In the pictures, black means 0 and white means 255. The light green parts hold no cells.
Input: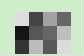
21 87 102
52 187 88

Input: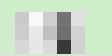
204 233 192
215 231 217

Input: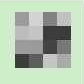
188 197 60
155 154 67

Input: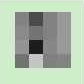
138 115 130
148 29 135

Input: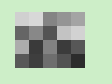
101 136 83
172 58 130

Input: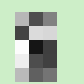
67 219 215
252 21 63

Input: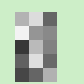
243 149 137
55 186 129
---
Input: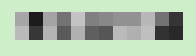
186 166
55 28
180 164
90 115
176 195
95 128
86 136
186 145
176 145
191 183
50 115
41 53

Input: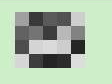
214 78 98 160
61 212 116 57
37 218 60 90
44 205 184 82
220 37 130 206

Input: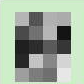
158 39 32 74 181
124 195 44 113 84
111 135 90 182 176
231 212 54 20 171

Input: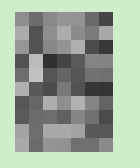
169 163 90 87 176 110 82 150 171 142
107 110 108 102 88 193 187 82 82 108
147 168 110 174 76 85 48 135 142 137
146 169 97 142 120 101 68 148 171 148
112 162 134 177 82 86 90 175 139 147
112 89 113 133 54 114 132 76 122 105
138 88 75 100 52 112 131 56 167 69

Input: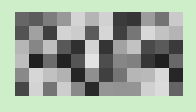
70 137 190 182 83 102
211 214 32 134 161 91
116 193 108 192 63 125
205 178 34 88 211 152
137 37 85 48 204 212
41 144 227 211 91 180
149 64 77 52 214 209
147 117 134 162 64 59
148 182 128 194 118 53
208 185 54 74 216 156
219 217 32 90 194 115
100 38 104 58 180 202

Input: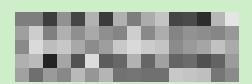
161 176 138 159 126
111 186 218 205 126
154 35 189 128 61
136 165 199 176 145
185 82 168 143 69
150 220 140 169 178
181 92 158 143 59
114 103 200 133 176
117 178 217 206 125
112 102 203 137 172
112 161 196 173 196
200 100 139 132 69
196 107 154 146 74
191 80 165 141 45
118 99 193 134 183
138 155 170 152 229

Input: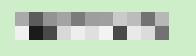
240 170
27 92
73 147
216 164
238 123
223 158
243 159
74 202
233 188
219 114
114 183
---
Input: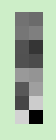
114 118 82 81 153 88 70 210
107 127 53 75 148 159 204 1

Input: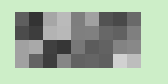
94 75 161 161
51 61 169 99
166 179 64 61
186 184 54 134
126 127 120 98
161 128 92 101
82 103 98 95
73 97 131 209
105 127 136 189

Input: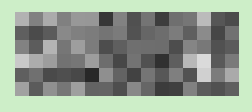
178 95 130 201 95 161
129 75 92 172 112 91
171 91 180 157 74 144
128 137 118 114 79 118
152 128 158 118 72 159
151 124 124 157 40 99
55 116 77 109 143 100
130 123 95 71 99 78
80 82 111 115 66 136
116 102 110 81 117 102
61 109 109 49 87 60
111 124 77 94 127 63
118 95 133 184 82 129
187 139 120 218 208 91
86 70 81 89 124 81
75 113 91 122 170 95

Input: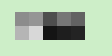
140 181
149 216
78 20
118 30
98 35

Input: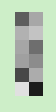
93 177 166 160 71 224
167 195 110 140 172 28

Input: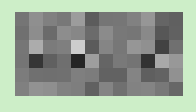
117 112 118 117 124 128
143 141 172 54 112 146
128 107 123 96 111 143
120 141 127 111 112 129
156 135 205 37 127 126
92 107 91 158 124 97
117 139 133 101 98 132
118 120 119 121 98 112
129 118 150 116 132 130
150 137 144 50 95 132
101 87 66 169 99 120
96 97 112 152 145 103
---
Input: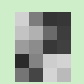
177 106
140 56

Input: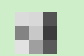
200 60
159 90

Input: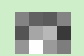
166 184
254 154

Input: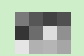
108 221
177 181

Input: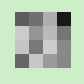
149 186
120 205

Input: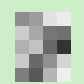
168 118
194 105

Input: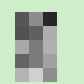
96 174
123 176

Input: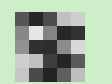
231 132
48 46

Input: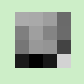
159 132
152 148
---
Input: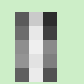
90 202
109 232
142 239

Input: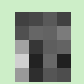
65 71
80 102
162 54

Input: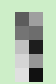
92 159
116 109
192 29

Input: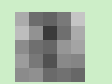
171 108
189 146
140 111

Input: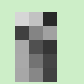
214 194
64 132
168 80

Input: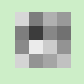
215 125
126 60
138 235

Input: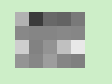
178 59
136 133
206 130
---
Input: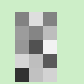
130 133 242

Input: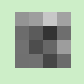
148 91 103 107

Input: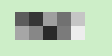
92 135

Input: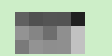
96 133 142

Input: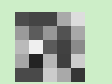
76 92 91 63 53

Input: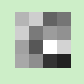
181 122 255 33

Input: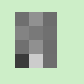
111 121 109
